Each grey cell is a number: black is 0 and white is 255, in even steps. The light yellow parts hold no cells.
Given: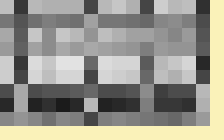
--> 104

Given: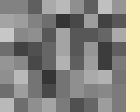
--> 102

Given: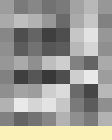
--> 143

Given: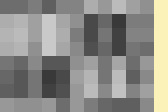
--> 95

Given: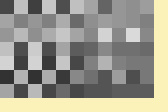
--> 92

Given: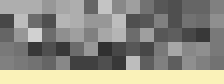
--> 143

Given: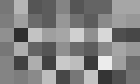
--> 52
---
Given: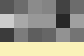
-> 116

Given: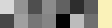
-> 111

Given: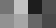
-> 73

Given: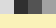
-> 161

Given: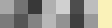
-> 153

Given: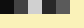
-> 90

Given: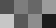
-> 28

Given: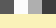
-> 61

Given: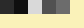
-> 108

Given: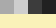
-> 33
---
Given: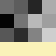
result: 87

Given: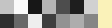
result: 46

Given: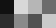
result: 45

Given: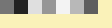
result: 117

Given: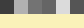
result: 61

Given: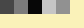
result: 71
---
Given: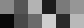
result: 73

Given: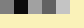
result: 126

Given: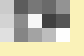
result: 224

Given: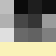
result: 155

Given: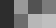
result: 123

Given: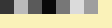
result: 90

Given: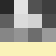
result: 76
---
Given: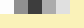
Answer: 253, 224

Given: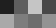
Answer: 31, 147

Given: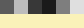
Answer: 91, 223

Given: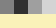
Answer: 129, 212

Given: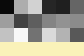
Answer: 9, 88

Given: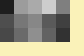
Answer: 30, 50

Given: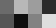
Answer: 107, 222
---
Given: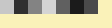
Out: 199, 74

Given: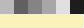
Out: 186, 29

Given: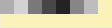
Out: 174, 189

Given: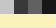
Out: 198, 23

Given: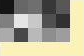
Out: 21, 157

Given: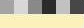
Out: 164, 71

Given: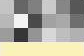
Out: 196, 177
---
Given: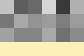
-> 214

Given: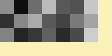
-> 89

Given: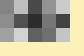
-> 73

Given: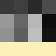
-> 63

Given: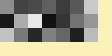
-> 60

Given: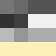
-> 105

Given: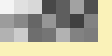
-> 94

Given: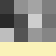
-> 146

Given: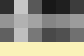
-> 24

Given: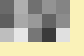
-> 112
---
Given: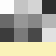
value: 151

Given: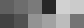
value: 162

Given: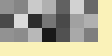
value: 73

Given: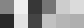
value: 193

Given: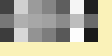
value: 139

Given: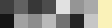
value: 113

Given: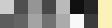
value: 171

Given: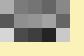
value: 149

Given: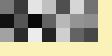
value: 184
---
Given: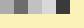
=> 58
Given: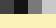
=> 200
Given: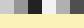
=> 79
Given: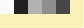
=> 70
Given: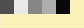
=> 8
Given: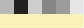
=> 230
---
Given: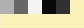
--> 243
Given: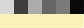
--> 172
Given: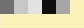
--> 226
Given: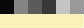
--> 91
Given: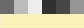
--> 237
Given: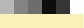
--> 109
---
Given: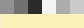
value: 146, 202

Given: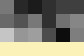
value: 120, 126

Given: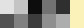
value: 226, 173

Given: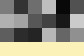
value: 124, 144

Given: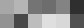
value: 167, 80

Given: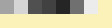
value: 163, 236

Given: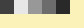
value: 63, 41

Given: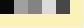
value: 9, 71

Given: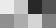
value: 235, 129

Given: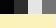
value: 4, 116
